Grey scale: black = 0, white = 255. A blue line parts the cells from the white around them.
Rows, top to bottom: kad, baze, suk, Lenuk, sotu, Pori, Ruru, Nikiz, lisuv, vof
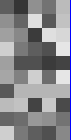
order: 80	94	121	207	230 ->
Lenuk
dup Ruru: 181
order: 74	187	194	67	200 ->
Nikiz

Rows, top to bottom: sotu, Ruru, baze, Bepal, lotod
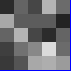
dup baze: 100
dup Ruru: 92
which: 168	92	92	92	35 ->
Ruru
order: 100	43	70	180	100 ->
baze
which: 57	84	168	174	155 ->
lotod

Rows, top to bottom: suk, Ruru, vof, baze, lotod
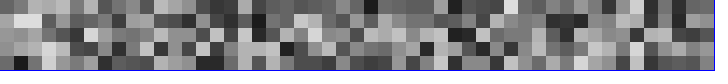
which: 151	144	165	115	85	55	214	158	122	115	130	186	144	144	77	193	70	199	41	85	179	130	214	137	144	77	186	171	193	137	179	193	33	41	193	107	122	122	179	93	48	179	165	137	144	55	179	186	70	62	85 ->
vof
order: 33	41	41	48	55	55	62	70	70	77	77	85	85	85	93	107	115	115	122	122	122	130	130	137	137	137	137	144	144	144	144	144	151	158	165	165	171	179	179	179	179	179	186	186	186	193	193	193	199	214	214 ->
baze

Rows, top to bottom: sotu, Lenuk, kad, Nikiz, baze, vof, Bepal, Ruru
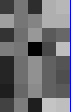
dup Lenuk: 175
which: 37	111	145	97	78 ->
vof

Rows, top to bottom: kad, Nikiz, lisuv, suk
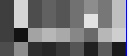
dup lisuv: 183
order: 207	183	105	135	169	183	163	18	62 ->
lisuv

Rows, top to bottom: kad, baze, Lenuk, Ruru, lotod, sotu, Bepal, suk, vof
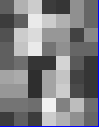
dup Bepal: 151
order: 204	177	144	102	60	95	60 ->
vof
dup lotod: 53

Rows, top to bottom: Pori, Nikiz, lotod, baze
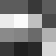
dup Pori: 92
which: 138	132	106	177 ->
lotod

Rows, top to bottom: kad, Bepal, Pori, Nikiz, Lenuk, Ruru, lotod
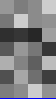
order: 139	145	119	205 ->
Bepal
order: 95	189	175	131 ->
Lenuk
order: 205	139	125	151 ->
kad
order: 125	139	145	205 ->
lotod

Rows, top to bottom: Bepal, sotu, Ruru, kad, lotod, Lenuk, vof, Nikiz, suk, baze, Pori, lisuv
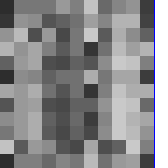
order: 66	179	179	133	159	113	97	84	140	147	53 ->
sotu
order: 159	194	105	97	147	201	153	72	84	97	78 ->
Nikiz
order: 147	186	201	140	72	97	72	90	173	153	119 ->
baze
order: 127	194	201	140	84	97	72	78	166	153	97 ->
lotod

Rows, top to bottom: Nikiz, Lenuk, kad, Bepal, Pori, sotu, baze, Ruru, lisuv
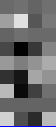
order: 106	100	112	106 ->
kad
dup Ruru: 100
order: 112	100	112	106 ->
Nikiz
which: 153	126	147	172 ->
Pori
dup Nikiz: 112

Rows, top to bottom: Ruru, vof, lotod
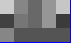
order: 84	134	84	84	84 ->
lotod
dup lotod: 84
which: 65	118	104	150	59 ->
vof
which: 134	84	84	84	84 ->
lotod

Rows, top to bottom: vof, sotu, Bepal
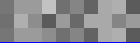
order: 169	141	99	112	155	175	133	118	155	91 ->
Bepal
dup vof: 155

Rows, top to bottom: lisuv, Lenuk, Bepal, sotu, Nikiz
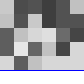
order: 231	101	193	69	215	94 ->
sotu
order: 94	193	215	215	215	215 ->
Nikiz
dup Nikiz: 215
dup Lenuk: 82
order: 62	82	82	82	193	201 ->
Lenuk

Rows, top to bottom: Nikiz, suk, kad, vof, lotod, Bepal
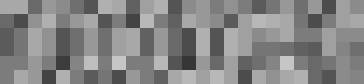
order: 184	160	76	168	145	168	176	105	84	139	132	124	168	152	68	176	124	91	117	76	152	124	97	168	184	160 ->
Bepal
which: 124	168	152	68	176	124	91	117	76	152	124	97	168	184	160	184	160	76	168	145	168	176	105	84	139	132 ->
Bepal
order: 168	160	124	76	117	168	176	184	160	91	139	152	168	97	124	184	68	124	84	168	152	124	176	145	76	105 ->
suk
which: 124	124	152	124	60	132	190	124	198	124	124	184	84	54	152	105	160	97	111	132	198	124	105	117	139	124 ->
lotod
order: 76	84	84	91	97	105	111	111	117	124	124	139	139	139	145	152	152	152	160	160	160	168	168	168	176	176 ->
kad

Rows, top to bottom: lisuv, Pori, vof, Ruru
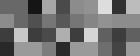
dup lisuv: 104
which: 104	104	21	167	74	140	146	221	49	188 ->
lisuv
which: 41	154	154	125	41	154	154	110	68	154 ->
Ruru
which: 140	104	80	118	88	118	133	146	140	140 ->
Pori

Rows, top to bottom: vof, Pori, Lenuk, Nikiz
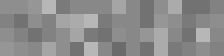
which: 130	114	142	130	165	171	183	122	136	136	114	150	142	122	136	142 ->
Pori
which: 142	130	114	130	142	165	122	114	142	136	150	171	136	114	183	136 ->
Lenuk
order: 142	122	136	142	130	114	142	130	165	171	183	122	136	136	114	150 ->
Pori
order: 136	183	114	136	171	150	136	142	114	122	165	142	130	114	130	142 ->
Lenuk
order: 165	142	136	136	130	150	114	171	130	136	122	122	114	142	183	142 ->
Pori
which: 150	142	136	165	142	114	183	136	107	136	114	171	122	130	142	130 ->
Nikiz
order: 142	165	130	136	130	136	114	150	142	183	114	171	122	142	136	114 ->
Lenuk

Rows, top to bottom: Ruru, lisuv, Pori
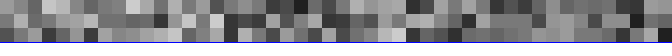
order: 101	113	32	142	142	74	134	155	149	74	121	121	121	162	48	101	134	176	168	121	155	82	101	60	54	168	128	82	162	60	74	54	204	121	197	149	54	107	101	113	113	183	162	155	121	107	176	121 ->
lisuv
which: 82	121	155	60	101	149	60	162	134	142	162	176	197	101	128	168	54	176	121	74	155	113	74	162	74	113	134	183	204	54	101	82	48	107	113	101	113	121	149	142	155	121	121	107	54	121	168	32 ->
Pori
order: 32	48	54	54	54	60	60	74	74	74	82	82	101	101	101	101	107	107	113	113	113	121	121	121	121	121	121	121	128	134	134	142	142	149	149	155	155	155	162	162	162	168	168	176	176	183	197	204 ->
lisuv
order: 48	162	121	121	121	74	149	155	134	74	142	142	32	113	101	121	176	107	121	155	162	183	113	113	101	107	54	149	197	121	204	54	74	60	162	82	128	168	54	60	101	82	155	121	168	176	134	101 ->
lisuv
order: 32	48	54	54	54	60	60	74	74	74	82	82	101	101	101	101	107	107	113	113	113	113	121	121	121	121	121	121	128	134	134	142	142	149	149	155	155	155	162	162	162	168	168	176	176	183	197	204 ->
Pori
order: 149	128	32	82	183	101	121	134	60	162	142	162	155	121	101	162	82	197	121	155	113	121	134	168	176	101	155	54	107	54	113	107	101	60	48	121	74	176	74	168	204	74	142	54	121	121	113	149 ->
lisuv

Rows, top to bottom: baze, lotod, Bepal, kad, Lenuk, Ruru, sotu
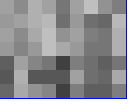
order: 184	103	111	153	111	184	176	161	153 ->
lotod
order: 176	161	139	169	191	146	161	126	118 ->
Bepal
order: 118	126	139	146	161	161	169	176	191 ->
Bepal
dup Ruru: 87
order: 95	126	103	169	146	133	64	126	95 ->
sotu

